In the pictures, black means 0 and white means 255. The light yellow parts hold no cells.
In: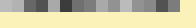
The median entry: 136
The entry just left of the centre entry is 112

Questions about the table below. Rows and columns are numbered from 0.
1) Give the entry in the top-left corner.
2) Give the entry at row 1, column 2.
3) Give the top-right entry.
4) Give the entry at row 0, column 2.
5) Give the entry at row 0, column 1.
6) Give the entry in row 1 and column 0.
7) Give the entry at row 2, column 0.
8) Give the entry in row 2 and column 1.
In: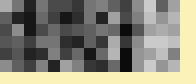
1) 172
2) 23
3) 161
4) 35
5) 117
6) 96
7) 74
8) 140

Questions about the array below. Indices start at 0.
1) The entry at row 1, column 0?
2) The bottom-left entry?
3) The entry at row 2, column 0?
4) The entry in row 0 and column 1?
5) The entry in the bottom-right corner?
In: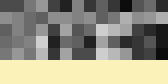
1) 142
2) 119
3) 96
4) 75
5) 12
